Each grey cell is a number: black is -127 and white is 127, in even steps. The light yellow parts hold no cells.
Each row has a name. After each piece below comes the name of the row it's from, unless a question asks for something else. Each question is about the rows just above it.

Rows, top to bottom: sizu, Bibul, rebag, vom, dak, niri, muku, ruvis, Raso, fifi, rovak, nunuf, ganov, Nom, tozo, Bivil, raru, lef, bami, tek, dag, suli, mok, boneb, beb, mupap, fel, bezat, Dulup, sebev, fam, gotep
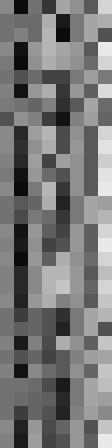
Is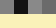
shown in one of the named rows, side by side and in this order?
yes
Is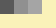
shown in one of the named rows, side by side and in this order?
no
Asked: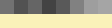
mupap
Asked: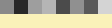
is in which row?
fifi
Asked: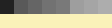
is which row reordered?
tozo

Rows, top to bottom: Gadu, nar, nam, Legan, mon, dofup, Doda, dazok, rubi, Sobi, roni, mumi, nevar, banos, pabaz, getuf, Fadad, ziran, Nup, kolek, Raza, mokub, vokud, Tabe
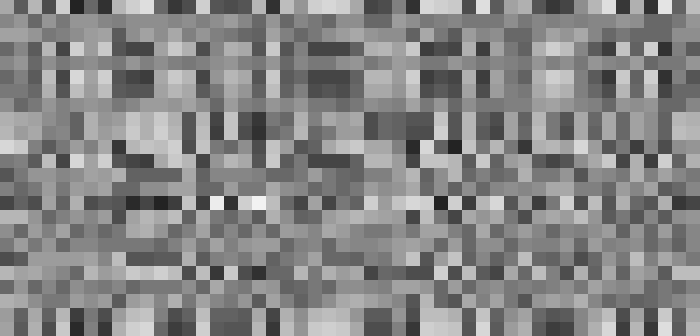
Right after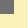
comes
[48]
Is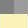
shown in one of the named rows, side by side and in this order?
yes
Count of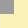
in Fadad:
6

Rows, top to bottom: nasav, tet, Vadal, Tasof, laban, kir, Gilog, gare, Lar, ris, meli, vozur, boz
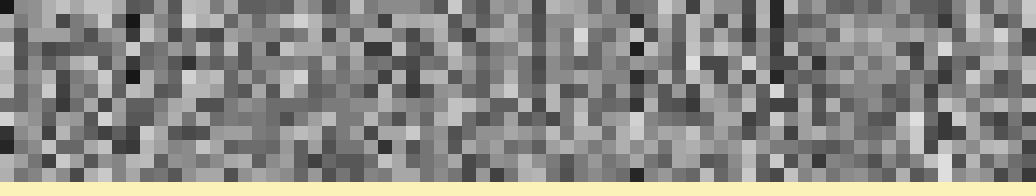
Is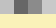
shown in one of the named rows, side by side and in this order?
no
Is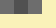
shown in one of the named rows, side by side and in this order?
no
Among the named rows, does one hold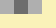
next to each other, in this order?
yes
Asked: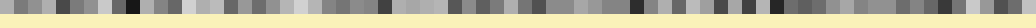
tet
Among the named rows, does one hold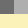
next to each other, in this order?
yes

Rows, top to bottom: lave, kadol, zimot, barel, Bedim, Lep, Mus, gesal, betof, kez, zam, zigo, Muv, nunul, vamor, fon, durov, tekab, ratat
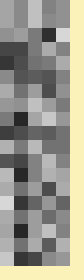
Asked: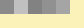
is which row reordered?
lave
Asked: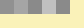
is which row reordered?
kadol
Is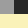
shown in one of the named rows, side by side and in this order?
no
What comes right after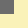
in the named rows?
[10]

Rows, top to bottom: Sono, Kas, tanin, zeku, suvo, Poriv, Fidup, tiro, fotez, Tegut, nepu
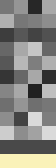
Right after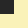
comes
[40]
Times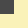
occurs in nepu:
4
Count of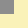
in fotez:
1
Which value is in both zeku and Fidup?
[40]

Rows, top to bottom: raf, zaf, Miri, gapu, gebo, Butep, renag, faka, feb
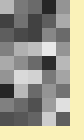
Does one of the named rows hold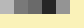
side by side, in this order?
yes
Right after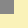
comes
[-21]
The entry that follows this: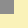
[-21]
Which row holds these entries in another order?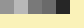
raf

